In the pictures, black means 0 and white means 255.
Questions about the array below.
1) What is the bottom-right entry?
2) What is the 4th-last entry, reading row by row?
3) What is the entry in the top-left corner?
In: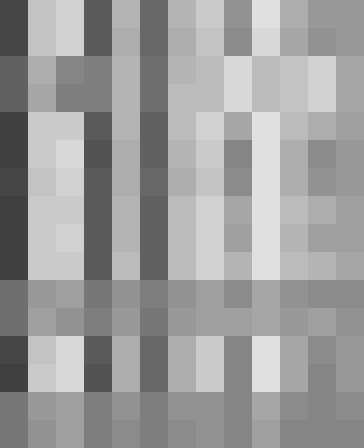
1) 133
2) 159
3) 70

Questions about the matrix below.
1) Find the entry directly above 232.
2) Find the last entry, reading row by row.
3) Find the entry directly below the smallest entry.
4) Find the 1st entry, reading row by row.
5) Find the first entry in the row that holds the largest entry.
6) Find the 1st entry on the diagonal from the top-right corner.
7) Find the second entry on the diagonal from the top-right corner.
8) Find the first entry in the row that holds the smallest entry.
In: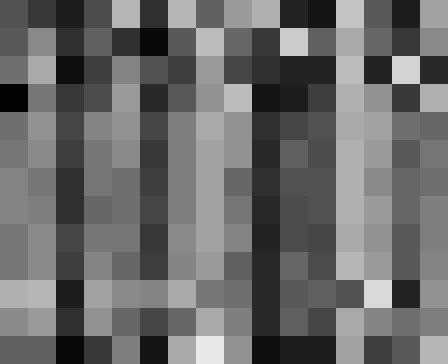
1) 169
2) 182
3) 111
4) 82
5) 96
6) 162
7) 56
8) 2

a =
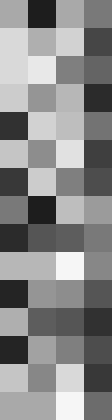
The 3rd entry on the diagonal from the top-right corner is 232
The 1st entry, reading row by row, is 169
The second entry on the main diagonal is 175
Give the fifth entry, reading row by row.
217
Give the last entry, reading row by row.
108
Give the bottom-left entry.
169
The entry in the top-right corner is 121
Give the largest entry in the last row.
246
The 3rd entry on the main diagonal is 127
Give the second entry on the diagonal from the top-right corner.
210
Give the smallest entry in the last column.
43
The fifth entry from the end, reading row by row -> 56

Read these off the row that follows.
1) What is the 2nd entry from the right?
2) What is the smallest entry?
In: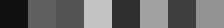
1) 62
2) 16

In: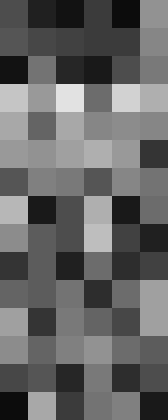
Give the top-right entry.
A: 146
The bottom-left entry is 12
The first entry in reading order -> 77
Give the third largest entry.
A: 197
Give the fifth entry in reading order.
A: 12
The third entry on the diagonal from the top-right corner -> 25
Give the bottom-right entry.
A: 25
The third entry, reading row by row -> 18
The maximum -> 226
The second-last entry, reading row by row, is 128
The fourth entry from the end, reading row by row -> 59
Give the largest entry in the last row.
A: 168
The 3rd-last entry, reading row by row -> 115
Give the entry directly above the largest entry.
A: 38
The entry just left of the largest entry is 153
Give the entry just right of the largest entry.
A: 108
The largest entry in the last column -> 175
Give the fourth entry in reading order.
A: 59
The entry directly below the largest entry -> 168
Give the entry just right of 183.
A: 25
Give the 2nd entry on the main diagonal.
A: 71

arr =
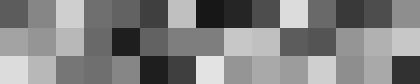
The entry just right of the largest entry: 149
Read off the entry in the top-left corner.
92
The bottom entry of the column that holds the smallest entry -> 227
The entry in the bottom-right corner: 49
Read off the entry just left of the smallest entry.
192
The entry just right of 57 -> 77
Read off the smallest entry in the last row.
30
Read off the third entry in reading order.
207
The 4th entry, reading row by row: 111
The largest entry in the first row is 220
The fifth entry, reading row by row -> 98
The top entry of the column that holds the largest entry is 23
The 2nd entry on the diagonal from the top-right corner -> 177

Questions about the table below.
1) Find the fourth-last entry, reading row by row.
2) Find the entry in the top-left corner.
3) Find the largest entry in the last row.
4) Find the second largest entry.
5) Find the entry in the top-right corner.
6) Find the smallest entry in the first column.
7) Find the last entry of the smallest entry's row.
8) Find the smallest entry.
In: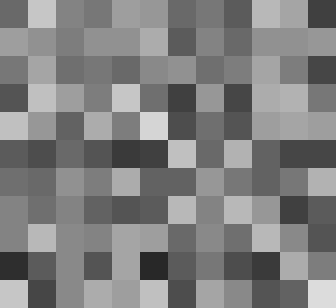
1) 137
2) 105
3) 220
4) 213
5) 64
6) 46
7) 125
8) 40

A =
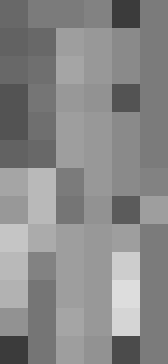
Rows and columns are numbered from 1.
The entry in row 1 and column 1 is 104
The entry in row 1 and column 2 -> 123
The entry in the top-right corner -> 123
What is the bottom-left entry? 59
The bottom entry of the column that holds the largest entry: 75
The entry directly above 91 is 138
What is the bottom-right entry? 123
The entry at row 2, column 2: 104
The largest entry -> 221
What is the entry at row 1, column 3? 123
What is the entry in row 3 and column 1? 104
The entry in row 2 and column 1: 98
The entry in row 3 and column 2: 111
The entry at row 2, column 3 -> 158
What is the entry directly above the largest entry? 205
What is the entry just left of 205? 152

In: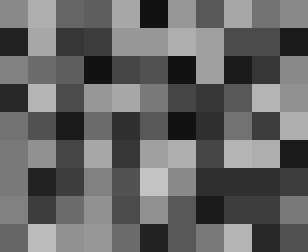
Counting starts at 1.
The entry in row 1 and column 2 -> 174
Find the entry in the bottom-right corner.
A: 82
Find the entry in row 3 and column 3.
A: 95
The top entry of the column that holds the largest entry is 18
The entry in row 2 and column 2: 167
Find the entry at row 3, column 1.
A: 129
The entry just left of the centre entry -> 47
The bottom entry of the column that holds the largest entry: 34
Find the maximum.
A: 195
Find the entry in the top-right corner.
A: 137
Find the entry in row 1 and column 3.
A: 102
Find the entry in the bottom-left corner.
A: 102
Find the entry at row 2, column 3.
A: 54
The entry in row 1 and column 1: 137
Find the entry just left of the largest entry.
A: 82
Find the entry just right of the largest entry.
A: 137
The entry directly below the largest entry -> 145
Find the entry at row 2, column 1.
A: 34
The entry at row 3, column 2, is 108

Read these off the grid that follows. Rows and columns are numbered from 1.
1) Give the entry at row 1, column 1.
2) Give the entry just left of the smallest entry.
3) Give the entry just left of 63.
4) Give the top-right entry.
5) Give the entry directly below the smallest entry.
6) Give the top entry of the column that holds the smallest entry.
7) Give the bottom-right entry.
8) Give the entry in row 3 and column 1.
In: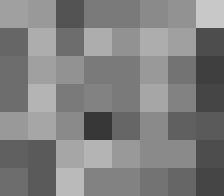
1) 160
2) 138
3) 115
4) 200
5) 180
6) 122
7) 69
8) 109
